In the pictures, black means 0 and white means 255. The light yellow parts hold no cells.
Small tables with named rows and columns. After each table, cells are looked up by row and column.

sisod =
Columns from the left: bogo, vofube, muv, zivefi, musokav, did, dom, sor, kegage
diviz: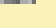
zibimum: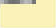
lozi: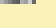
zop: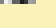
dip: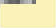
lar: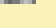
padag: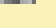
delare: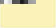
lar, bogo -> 185
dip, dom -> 175
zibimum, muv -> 117
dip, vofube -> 136
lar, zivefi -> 124
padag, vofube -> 127
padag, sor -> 187
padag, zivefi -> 102
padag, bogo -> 175
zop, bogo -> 129
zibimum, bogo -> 181
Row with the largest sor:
lozi

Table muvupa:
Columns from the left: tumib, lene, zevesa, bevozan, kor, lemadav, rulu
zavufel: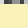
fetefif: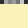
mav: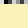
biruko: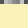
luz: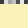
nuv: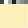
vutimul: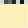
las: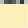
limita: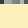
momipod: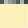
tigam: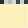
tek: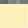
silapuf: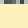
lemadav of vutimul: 26
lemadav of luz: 230
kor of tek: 143
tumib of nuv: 67
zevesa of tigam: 186
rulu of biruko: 81

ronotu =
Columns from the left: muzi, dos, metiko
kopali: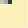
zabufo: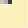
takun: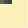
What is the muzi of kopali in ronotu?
195
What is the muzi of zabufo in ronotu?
196
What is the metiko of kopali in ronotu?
54
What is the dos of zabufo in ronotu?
175
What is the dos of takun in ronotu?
78
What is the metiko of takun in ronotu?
63

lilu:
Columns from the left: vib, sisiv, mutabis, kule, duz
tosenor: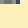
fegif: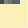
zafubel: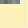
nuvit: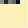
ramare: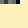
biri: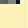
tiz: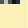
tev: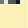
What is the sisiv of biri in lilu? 94
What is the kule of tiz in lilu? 19
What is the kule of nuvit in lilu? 103
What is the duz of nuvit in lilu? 18
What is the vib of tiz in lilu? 86
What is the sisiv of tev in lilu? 232
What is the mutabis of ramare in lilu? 123
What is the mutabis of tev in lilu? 88
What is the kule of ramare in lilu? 105
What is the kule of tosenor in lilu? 143

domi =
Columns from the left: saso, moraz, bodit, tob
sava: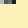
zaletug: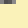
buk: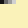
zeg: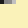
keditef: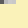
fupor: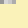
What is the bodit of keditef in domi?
203
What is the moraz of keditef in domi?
188
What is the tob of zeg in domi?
192
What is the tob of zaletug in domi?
137
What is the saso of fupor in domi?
152
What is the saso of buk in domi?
18
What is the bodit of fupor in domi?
202
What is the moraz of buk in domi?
106
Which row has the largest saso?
sava

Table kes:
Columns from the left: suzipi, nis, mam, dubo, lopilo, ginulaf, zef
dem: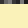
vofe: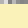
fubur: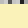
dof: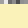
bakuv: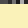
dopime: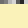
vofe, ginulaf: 133
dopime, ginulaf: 39
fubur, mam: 84
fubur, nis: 206
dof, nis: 235
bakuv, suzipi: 75
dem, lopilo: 38
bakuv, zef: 37
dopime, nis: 128
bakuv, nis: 77
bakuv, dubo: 113

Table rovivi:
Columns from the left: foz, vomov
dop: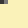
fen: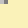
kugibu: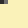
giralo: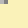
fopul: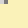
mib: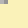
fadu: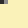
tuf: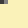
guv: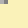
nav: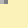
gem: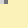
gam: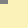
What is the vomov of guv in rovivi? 128
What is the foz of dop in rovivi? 55
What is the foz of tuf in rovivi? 60
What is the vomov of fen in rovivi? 124
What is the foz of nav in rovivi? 182
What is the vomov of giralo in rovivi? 128
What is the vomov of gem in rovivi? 117
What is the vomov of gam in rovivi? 128

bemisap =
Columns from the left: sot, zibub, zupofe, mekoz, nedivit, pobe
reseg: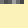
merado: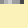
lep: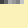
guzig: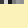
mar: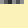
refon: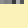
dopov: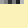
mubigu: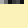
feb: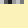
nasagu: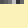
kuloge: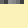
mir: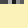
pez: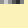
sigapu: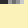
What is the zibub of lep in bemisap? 105
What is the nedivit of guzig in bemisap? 154
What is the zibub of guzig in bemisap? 214
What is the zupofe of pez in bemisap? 145
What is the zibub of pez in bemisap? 206
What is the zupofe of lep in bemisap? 170
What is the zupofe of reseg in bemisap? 92
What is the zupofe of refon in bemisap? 131
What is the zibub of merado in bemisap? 181
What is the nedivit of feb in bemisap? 194
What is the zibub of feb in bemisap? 89
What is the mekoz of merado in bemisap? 159

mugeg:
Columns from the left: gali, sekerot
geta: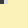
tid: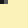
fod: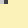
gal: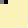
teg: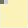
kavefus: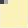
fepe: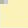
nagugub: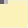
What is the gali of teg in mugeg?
111
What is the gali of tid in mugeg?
24
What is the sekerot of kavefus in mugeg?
174
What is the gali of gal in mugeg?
125
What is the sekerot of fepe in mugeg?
204
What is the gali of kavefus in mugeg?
65
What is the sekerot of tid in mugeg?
93
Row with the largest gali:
fod

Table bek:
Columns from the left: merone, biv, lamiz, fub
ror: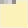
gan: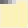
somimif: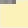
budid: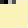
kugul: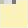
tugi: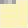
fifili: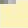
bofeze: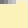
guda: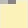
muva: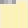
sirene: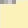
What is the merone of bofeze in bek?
117
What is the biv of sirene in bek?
178
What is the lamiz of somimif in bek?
147
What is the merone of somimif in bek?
147
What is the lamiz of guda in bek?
132
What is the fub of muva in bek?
162
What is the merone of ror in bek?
177
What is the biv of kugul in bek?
220
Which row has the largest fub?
gan

